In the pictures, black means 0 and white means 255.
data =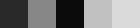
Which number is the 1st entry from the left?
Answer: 41
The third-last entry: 11
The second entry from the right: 193
